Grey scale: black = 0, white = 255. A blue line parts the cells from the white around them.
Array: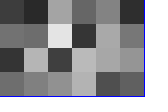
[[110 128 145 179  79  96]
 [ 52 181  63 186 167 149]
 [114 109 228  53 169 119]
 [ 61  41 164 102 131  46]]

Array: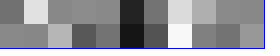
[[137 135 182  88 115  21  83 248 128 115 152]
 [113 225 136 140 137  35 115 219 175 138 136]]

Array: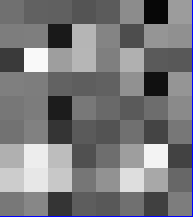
[[120 135  52  93  88 112  64 125]
 [204 231 200 118 146 222 168 103]
 [176 237 189  80 110 158 243  66]
 [114 129  52  90  83 112  68 119]
 [119 124  28 120 105  90 109 138]
 [127 125  98  94  97 145  16 149]
 [ 58 249 158 182 127 176  90  88]
 [125 126  25 181 132  77 149 144]
 [112  97  96  84  91 140   7 156]]

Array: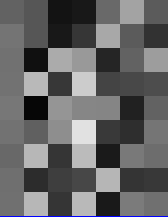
[[112 183  53 185  25 123 112]
 [111  44  62  71 182  52  56]
 [104 183  53 187  26 121 109]
 [114  96 142 225  57  46 117]
 [119   6 149 134 133  33  98]
 [114 185  55 204  68  72  77]
 [113  16 171 153  37  98 157]
 [116  86  24  54 168  91  50]
 [ 98  86  19  24 105 163  91]]

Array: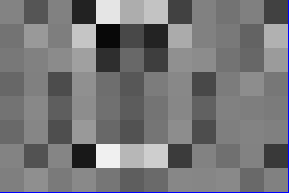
[[127 143 122 137 118  94 106 135 134 137 105 129]
 [131  82 133  24 240 183 206  59 130 112 130  57]
 [105 134  78 153 104  82 117 141  77 127 131 128]
 [115 136  94 141 112  92 116 135  97 129 126 123]
 [103 128  76 144 110  87 124 136  72 124 141 119]
 [120 129 139 160  46 104  62 144 140 115 103 155]
 [115 153 126 197   8  72  35 171 129 121  99 177]
 [131  85 129  34 229 173 195  65 129 115 128  65]]

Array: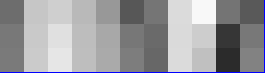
[[122 203 230 190 170 125 103 219 192  43 130]
 [120 201 224 189 168 119 106 218 205  54 120]
 [109 198 207 185 152  87 117 219 248 116  89]]

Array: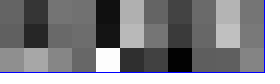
[[143 167 134 103 253  47  65   2  94  95 132]
 [ 96  38 105 109  20 185 117  58 103 192 121]
 [100  53 116 113  16 176 100  67 106 180 117]]

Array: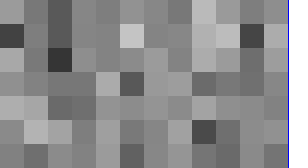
[[129 111 139 130 155  97 135 149 117 106 138 116]
 [138 179 163 126 159 121 134 161  74 111 140 145]
 [174 166 106 111 147 140 148 139 163 143 139 130]
 [144 130 119 119 171  88 153 157 107 120 112 135]
 [168 121  53 142 131 139 155 131 172 155 110 157]
 [ 66 126  89 133 131 196 132 135 177 188  69 172]
 [155 120  89 134 126 146 135 120 186 154 126 142]]
